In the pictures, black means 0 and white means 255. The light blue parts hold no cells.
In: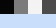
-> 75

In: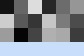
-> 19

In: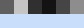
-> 48

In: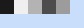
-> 76

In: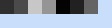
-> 33

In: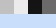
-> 106

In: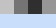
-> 116

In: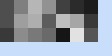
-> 28

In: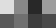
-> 61

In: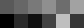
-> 15
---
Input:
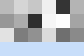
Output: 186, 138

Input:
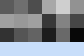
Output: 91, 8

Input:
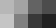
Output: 183, 33

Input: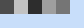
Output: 76, 117

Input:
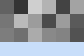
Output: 98, 82

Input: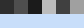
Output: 46, 160

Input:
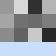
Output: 153, 41

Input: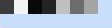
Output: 60, 164
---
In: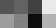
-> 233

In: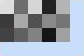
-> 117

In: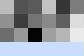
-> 220

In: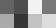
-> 120

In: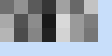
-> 125

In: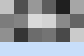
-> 100
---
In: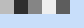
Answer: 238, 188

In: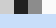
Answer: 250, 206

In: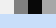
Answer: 240, 167

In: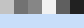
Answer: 241, 195

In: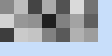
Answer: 218, 210

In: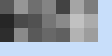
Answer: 193, 179
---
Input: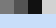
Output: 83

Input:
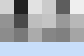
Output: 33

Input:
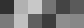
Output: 177

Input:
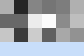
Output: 37

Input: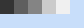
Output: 95

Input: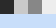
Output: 201

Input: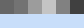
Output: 115

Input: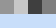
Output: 199
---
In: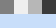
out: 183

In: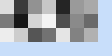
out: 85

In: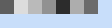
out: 186

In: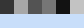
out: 83

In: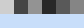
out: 147

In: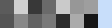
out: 98
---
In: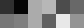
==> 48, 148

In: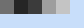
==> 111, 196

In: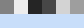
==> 129, 158

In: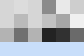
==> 214, 106

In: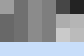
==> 158, 187

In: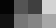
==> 4, 167

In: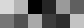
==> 217, 195
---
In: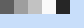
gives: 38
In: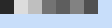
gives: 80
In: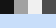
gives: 77
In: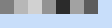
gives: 92
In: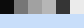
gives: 235
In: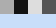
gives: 85
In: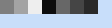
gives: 41
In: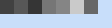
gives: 103
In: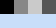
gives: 86
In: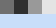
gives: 228
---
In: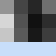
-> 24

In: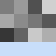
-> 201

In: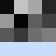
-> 110

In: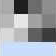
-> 95

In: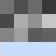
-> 90

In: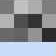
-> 146

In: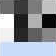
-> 94

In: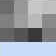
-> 56
